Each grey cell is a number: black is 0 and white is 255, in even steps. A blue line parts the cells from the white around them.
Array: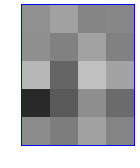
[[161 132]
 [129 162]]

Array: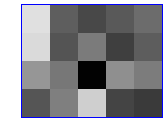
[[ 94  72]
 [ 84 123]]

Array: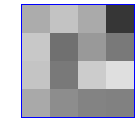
[[195 170]
 [112 153]]

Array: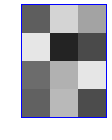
[[212 163]
 [ 35  74]]

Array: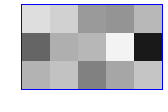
[[209 154]
 [175 183]]

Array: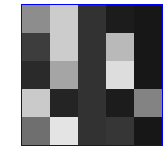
[[204  50]
 [204  50]]

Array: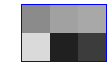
[[161 168]
 [ 32  60]]
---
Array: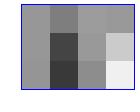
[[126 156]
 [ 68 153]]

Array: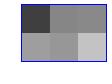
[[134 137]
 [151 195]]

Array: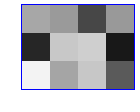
[[154  71]
 [200 207]]

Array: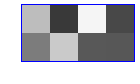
[[ 57 245]
 [202  88]]

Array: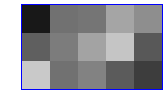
[[113 117]
 [124 163]]

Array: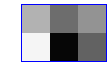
[[109 147]
 [  6  98]]

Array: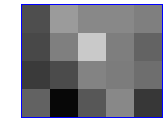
[[155 136]
 [127 201]]

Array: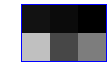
[[ 11   0]
 [ 71 125]]
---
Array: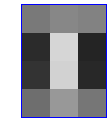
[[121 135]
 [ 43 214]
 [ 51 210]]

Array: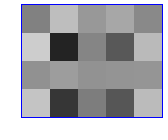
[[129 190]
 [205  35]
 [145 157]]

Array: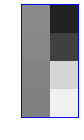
[[139  34]
 [136  64]
 [131 213]]

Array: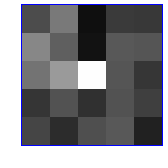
[[ 76 121]
 [135  95]
 [115 154]]

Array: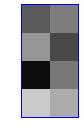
[[ 90 125]
 [149  72]
 [ 13 120]]

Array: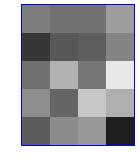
[[125 114]
 [ 55  88]
 [112 177]]

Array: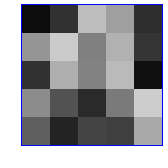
[[ 12  49]
 [149 203]
 [ 49 175]]
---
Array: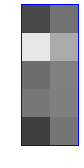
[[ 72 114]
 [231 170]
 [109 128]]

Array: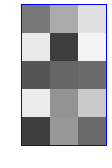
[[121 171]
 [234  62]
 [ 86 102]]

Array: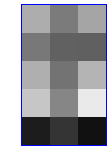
[[173 123]
 [120  97]
 [175 115]]

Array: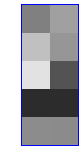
[[128 160]
 [192 150]
 [226  83]]

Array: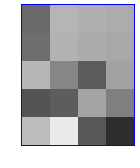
[[105 181]
 [110 178]
 [183 134]]

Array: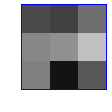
[[ 74  65]
 [135 144]
 [128  19]]

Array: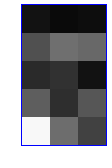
[[ 18  10]
 [ 80 111]
 [ 42  49]]
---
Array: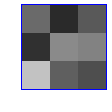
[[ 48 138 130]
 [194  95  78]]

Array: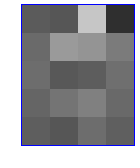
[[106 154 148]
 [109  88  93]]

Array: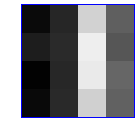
[[ 29  42 238]
 [  2  39 234]]

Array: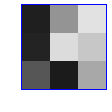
[[ 35 220 199]
 [ 86  27 168]]

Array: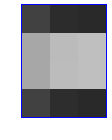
[[167 187 191]
 [167 188 191]]

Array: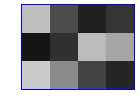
[[ 22  48 187]
 [204 138  67]]

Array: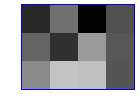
[[100  48 155]
 [138 195 192]]
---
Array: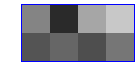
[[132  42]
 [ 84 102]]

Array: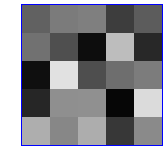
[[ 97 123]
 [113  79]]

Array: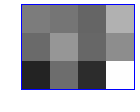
[[124 117]
 [106 150]]

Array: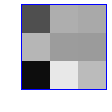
[[ 79 174]
 [182 156]]

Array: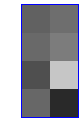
[[ 97 110]
 [105 124]]

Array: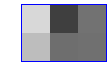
[[216  63]
 [189 110]]

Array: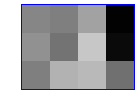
[[134 127]
 [145 115]]

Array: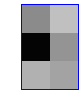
[[139 192]
 [  4 148]]
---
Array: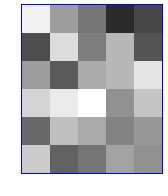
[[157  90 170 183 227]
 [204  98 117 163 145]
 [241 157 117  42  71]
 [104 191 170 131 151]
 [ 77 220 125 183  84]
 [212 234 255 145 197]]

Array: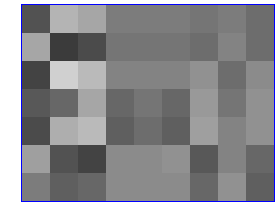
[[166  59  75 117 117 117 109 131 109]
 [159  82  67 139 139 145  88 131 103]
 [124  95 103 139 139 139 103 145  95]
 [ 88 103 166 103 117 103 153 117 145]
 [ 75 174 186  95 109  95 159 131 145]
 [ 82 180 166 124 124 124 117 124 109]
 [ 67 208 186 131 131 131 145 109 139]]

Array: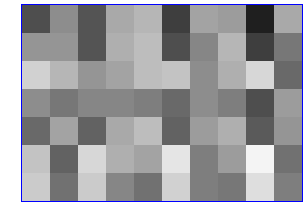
[[195  98 215 175 163 229 126 156 244 113]
 [203 113 203 134 113 209 126 119 222 126]
 [141 119 134 134 126 105 141 126  78 156]
 [ 78 141  84 169 182  62 163 156  31 169]
 [149 149  84 175 189  78 134 182  62 119]
 [105 163  98 169 189  98 156 175  90 149]
 [209 182 149 163 189 195 141 175 215 105]]

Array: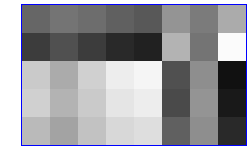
[[ 60  80  60  41  33 179 116 251]
 [102 116 109  96  88 148 123 171]
 [186 163 194 216 222  96 142  41]
 [202 171 208 237 245  80 142  17]
 [208 179 202 229 237  74 148  25]]

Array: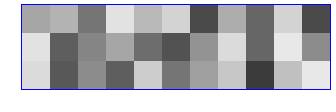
[[219  88 140  94 205 117 160 199  59 192 232]
 [226  94 133 166 109  82 147 219 102 232 140]
 [166 179 117 226 185 211  74 173 102 211  74]]

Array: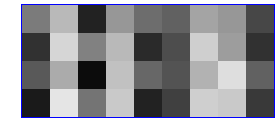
[[ 89 171  12 193 103  83 178 222  97]
 [123 185  34 151 109  97 164 151  71]
 [ 49 214 129 185  42  77 207 157  49]
 [ 26 229 116 201  34  64 207 201  57]]
